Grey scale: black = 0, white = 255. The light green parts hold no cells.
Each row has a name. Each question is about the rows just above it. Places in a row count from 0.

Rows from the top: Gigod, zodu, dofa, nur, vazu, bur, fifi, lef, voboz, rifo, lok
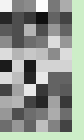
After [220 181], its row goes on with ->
[199 190 139 220]
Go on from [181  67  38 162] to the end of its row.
[56]
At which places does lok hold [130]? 4
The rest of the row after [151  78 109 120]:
[172 109]
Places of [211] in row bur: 1 3 4 5
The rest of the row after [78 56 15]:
[99 67]
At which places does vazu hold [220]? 0 5

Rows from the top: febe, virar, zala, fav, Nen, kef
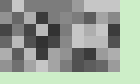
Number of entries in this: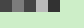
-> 5
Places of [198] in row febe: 1 7 8 9

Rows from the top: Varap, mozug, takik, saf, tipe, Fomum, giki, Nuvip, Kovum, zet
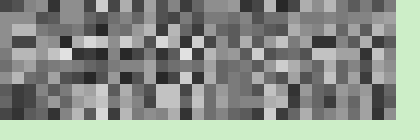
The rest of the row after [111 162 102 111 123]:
[ 91 153 205 174 132 102 174 102 132  82 162 142]
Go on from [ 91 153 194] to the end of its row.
[123 162  51  51 132  91 174  60  91]
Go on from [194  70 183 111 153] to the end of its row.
[123 111  82 194 153  51 153 102  91 153 132 153  60 102]
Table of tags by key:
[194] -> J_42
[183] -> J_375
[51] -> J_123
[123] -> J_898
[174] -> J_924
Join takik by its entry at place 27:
J_924
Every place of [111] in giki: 2 20 22 26

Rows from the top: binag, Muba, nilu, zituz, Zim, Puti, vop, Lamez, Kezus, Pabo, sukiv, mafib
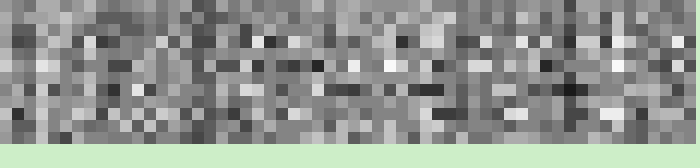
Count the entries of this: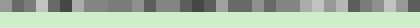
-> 35
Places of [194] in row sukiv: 10 12 30 32 35 51
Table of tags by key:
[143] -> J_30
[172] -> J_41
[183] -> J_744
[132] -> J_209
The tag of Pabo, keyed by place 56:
J_744
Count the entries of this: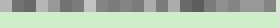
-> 23
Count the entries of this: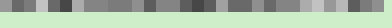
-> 32
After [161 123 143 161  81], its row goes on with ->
[ 93 161 123 152 114 132 123 123 152 183 132 161 172 152 143 143 143 152
 183 132 132 114 143 114 132 114 143 152 132 143  71 161 161 132 143 114
 143 152 105 114 152]

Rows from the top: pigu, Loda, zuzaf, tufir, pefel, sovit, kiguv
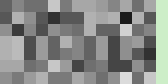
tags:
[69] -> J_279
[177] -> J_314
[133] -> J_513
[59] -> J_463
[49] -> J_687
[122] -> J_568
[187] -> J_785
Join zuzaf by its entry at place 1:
J_463
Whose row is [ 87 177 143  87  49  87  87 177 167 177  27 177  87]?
Loda
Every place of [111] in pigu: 2 3 11
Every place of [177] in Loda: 1 7 9 11
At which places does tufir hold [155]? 3 8 11
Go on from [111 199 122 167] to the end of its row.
[167 155 133 167 111 167]
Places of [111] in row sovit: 2 7

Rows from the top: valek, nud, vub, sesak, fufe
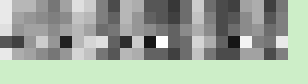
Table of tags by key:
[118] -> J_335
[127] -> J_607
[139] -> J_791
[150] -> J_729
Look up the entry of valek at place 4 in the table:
J_335
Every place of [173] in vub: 10 16

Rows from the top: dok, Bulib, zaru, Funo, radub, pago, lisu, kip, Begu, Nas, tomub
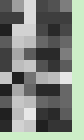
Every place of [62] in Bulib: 0 1 3 4 5
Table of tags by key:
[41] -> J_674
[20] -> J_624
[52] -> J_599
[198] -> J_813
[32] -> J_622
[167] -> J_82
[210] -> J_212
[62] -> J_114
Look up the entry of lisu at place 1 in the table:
J_622
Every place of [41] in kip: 3 4
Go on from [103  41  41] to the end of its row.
[103]

